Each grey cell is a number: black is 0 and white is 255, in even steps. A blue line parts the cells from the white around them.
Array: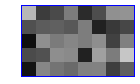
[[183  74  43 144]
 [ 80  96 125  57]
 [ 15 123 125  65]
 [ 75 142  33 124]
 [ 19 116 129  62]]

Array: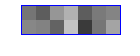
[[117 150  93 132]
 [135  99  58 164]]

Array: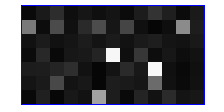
[[ 10  45  22  20  28  31  26]
 [121  75  42  22  16  14  29]
 [ 17  17  28  27  26  20  25]
 [ 11   9  25 247  55  23  18]
 [ 28  36  18  19  24  16  16]
 [ 20  72  24  29  22  17  17]
 [  9   7  18  29  36  43  23]]

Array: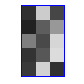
[[ 49  70]
 [ 33 152]
 [126 214]
 [ 51 220]
 [ 58  49]]

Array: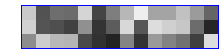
[[201 110 213 126 238 164 155]
 [209  79 144  92  86 208 108]
 [141 184  73  35  51 131  63]]

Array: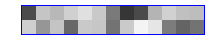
[[ 75 184 224 122  74 209 189]
 [207 196 201 115 244 124 115]]
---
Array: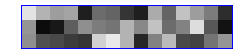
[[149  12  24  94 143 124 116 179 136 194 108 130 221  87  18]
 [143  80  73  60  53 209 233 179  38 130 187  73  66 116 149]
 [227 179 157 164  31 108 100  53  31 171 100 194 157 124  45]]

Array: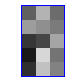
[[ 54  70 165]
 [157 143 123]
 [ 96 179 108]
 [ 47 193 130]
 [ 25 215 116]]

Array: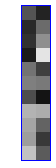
[[ 77  20]
 [ 84  35]
 [157  56]
 [115  63]
 [194  91]
 [165  99]
 [ 41 107]
 [127 121]
 [ 49 143]
 [179 173]
 [ 27 228]]

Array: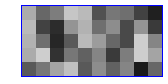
[[186  66  44 148 178 111 141  73 148  58]
 [171 103 125 198 186  81 119 111  66  32]
 [178 111  38  89 186 156 103  73 206 133]
 [ 89 119 164 192  89 141  97 133  26 103]
 [171 206  50 119  97 133  58 125 206 164]]

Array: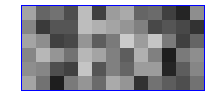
[[134  58  85  85 189 176 164 149 128  72  85  72  50]
 [164 101 114  78 189  64 156 170 101 107  64  37 142]
 [164 114  30 122 149 107 170 149  50 114  93  78 114]
 [142 134  78  64 197  85 128 101 156 156  37  93 134]
 [164 142  64  72 149  93 122 203 156 197 122  64 101]
 [134 183 149 114 183 164 128  93 176 128  30 122 142]]

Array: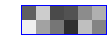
[[239 162 118  47 191 132]
 [ 96 205  74  82 140 176]]

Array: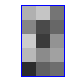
[[204  59 147]
 [133  74 103]
 [ 44  97 110]
 [184 139 161]
 [176 197 117]]

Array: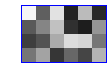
[[ 62  83 171 220 213 118]
 [245  95 226  35 187  41]
 [ 89 133 193  48  29 149]
 [118 163  54 103  69 179]]
